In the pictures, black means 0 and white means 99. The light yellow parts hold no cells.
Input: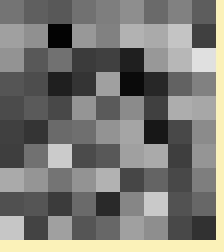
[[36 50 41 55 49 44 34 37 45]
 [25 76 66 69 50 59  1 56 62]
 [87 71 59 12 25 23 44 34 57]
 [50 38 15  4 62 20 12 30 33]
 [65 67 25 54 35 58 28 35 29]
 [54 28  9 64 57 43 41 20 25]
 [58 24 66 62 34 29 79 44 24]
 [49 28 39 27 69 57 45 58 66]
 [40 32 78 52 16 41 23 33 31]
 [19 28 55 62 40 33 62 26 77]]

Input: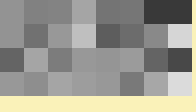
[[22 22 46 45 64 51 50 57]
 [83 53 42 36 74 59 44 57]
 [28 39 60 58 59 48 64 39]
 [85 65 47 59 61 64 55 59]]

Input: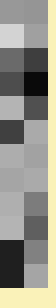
[[58 59]
 [62 82]
 [24 41]
 [ 4 30]
 [31 70]
 [66 25]
 [63 67]
 [66 64]
 [48 68]
 [37 70]
 [50 12]
 [64 12]]

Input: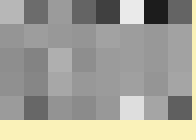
[[39 11 91 25 39 60 42 71]
 [63 59 61 63 58 59 61 58]
 [63 59 61 60 55 68 51 55]
 [64 58 62 60 59 65 52 56]
 [37 64 86 59 54 57 40 60]]

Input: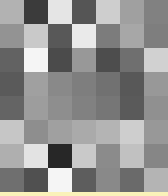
[[50 62 80 33 89 23 69]
 [49 65 48 91 34 78 57]
 [81 43 30 59 29 95 38]
 [59 34 44 49 53 62 35]
 [56 35 46 50 55 61 39]
 [59 80 70 66 62 55 77]
 [52 75 54 78 15 88 68]
 [70 41 53 36 95 31 43]]

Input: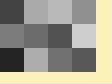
[[56 72 66 26]
 [80 32 42 48]
 [34 44 67 14]]

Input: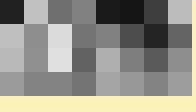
[[73 24  8 10 50 43 75 13]
 [39 14 30 50 45 85 55 74]
 [55 35 49 68 38 87 56 72]
 [61 51 59 64 45 51 51 60]]

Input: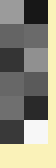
[[ 9 60]
 [41 39]
 [56 20]
 [35 40]
 [16 43]
 [96 22]]

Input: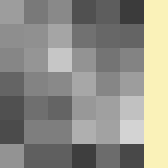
[[23 36 31 53 47 61]
 [39 40 44 64 56 55]
 [51 45 57 77 58 52]
 [61 52 65 53 51 39]
 [75 62 59 39 43 31]
 [82 63 68 49 49 29]
 [28 42 24 37 37 57]]
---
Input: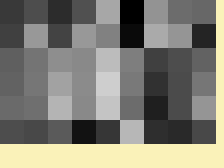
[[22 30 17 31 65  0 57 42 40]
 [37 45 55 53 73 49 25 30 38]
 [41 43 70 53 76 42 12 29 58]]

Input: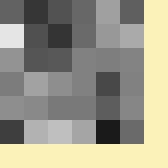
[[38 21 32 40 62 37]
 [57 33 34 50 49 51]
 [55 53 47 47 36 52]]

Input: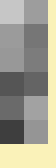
[[77 61]
 [59 48]
 [41 63]]

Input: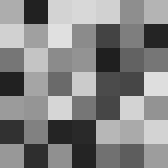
[[67 13 82 84 81 55 70]
 [46 76 54 57 12 38 46]
 [60 58 83 46 27 82 57]
 [59 18 56 14 44 36 61]]

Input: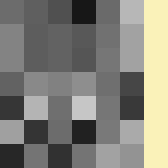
[[42 37 31  9 41 71]
 [51 36 38 33 46 63]
 [21 70 43 77 46 22]
 [15 45 19 45 63 57]]

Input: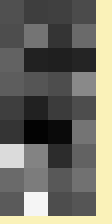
[[31 24 25 29]
 [38 13 12 14]
 [24 13 23 30]
 [85 51 17 38]
 [35 95 30 33]]

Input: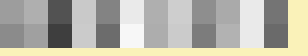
[[61 68 32 78 51 91 68 80 55 66 91 45]]

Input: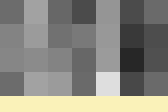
[[42 63 40 29 58 29 41]
 [52 54 51 40 60 15 31]]
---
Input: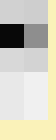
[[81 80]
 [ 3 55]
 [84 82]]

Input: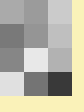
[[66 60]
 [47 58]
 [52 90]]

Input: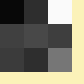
[[ 3 18]
 [25 28]
 [23 18]]

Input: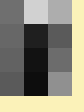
[[43 81]
 [40 12]
 [38  7]]

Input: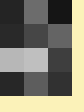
[[14 42]
 [16 27]
 [71 74]]

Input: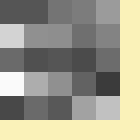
[[33 33]
 [82 56]
 [41 31]]

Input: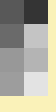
[[34 20]
 [41 76]
 [59 70]]

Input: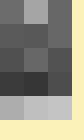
[[42 64]
 [35 34]
 [31 40]]
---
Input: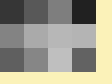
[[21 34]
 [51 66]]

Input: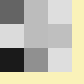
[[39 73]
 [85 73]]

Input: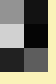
[[57  7]
 [81  2]]

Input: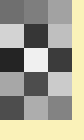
[[43 49]
 [82 21]]

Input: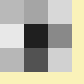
[[72 64]
 [90 12]]

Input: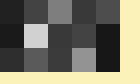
[[13 26]
 [10 81]]
